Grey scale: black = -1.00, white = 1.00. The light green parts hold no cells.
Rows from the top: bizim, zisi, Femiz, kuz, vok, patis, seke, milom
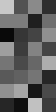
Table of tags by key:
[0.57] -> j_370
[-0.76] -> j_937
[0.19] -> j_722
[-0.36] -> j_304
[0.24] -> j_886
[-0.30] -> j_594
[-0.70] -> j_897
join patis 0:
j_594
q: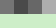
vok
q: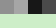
seke
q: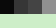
Femiz
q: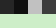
milom

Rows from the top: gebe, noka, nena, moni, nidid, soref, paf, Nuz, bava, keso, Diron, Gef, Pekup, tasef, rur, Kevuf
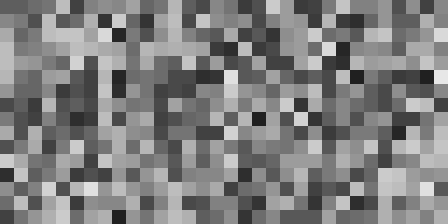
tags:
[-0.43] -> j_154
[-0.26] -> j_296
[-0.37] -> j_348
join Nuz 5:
j_296
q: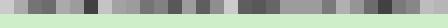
Gef
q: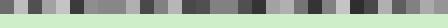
rur

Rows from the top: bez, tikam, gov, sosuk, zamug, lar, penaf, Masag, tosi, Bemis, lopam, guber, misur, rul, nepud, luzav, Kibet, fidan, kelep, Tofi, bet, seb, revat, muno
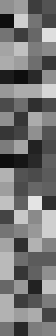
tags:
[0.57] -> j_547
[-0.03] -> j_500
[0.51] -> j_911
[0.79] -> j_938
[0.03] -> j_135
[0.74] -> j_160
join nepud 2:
j_938
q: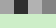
fidan
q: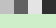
nepud
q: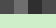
Masag
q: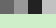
bet
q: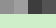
bez

